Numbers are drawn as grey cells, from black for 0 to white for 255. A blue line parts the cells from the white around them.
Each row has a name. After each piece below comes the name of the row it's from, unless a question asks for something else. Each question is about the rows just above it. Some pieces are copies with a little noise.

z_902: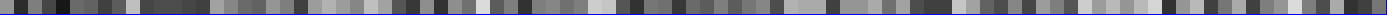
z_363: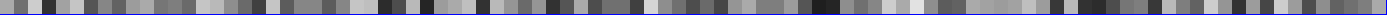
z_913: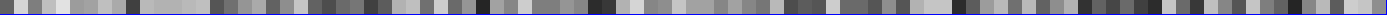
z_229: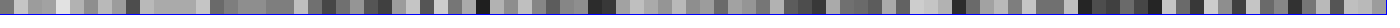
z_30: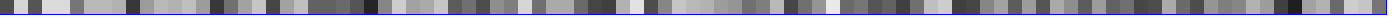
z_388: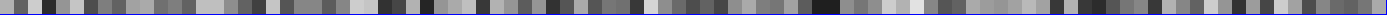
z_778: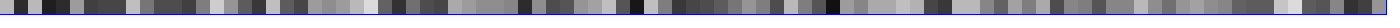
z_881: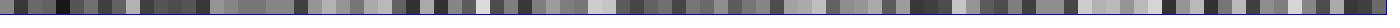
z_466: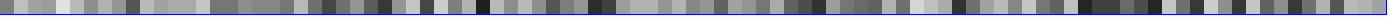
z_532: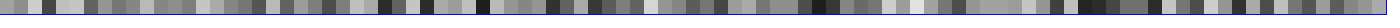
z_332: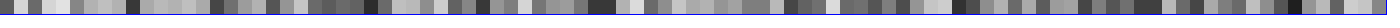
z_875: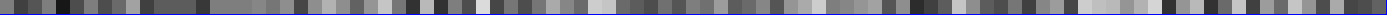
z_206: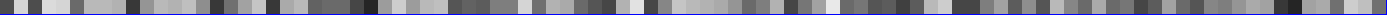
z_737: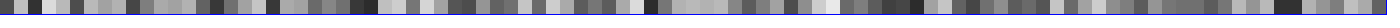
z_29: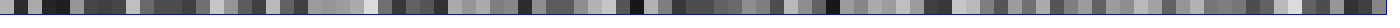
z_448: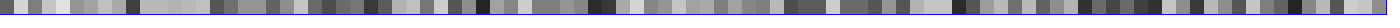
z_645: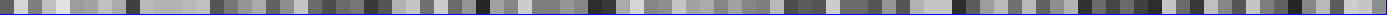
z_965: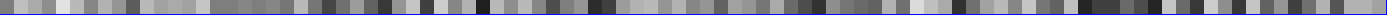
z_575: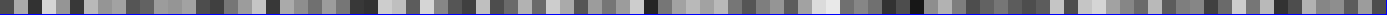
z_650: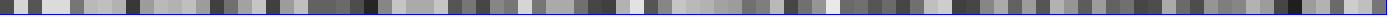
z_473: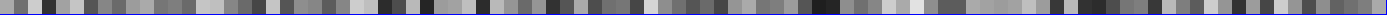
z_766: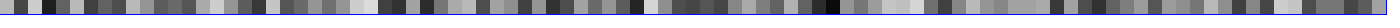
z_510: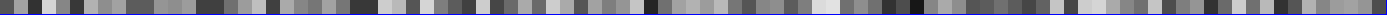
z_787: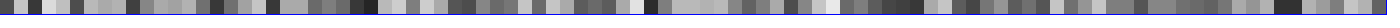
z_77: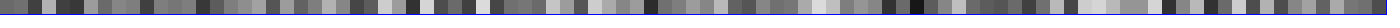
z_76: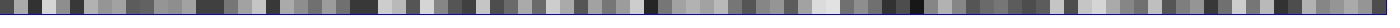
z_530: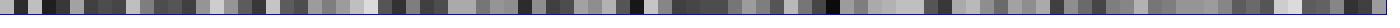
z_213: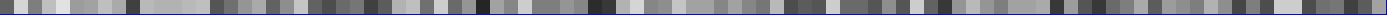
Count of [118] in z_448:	2
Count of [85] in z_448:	7
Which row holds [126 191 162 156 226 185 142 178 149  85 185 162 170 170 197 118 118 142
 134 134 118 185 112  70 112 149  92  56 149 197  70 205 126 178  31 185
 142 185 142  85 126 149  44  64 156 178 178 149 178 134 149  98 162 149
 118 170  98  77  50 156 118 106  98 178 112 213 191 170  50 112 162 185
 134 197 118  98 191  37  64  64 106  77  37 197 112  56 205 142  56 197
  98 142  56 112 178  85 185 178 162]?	z_466

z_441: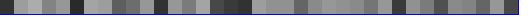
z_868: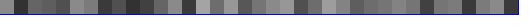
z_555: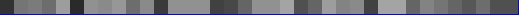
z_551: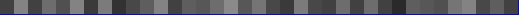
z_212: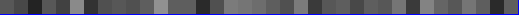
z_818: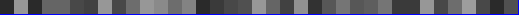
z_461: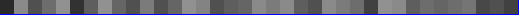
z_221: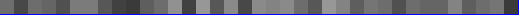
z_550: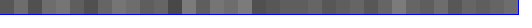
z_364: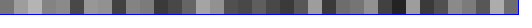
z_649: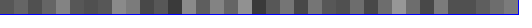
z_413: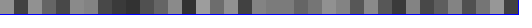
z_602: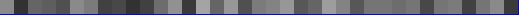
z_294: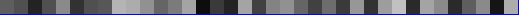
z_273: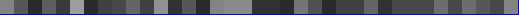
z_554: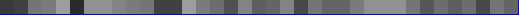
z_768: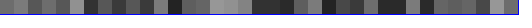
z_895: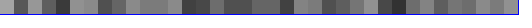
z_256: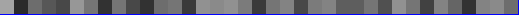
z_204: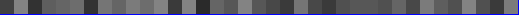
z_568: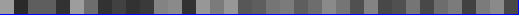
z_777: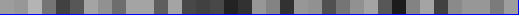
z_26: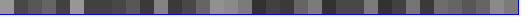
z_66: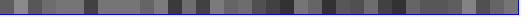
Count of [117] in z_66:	7
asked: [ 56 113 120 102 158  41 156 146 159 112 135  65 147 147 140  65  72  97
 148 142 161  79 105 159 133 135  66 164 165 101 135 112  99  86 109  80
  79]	z_555
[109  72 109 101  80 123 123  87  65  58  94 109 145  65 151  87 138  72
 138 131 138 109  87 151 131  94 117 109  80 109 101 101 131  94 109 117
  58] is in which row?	z_221
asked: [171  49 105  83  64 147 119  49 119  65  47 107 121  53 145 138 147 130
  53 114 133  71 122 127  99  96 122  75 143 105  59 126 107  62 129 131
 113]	z_256
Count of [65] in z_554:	3
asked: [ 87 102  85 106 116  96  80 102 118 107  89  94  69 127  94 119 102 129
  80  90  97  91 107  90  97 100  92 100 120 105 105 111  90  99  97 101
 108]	z_550
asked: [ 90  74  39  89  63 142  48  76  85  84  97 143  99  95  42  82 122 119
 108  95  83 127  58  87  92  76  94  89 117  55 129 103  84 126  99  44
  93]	z_212

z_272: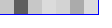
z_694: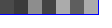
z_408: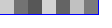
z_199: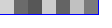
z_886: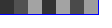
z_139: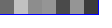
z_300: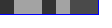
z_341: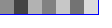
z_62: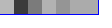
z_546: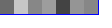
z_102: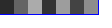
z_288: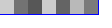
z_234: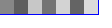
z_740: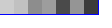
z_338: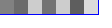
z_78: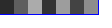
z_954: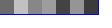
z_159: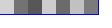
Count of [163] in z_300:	3
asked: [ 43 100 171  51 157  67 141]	z_102
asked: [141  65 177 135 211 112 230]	z_341
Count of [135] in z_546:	2
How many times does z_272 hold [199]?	2

